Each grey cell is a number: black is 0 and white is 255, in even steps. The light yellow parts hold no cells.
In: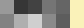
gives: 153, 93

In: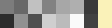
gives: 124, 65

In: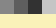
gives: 134, 197

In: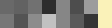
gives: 105, 53

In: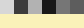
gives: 215, 93

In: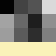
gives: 3, 127

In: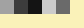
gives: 162, 106

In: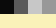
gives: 10, 152
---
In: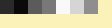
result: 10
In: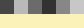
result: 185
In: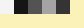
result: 21
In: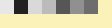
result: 33
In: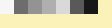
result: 109
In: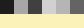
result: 167
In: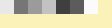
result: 118
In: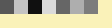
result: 195
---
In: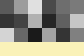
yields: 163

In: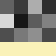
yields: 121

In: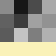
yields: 195

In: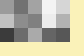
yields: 170

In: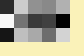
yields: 169

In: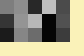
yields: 108

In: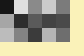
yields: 59

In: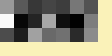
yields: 113
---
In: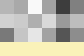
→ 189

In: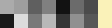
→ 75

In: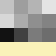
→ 131

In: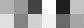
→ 195

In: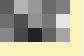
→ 229

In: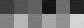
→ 36

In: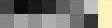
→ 194

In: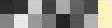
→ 72

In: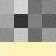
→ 94
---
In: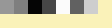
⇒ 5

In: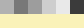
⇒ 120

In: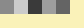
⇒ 138

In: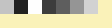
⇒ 254

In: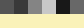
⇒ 57

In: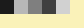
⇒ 27

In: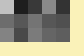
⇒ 131
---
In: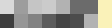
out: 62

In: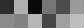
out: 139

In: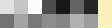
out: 114

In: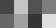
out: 103

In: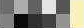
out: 131

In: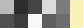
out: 80

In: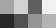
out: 40

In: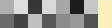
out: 107
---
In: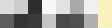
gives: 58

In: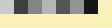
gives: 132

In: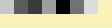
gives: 58

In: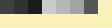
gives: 28

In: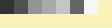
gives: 148

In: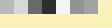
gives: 105

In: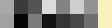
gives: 124
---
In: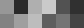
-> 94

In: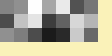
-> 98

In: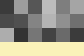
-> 180

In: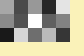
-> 254

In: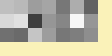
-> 134

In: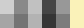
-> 179

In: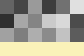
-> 202
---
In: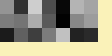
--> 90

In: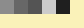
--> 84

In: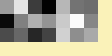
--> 148

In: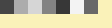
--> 131

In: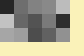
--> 83

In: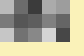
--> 94

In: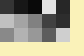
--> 129
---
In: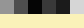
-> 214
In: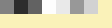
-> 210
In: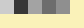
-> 143
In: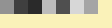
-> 165
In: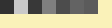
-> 91
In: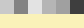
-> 62
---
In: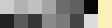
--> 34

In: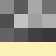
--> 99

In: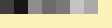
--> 63

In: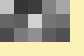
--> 75

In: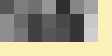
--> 142

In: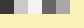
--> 56
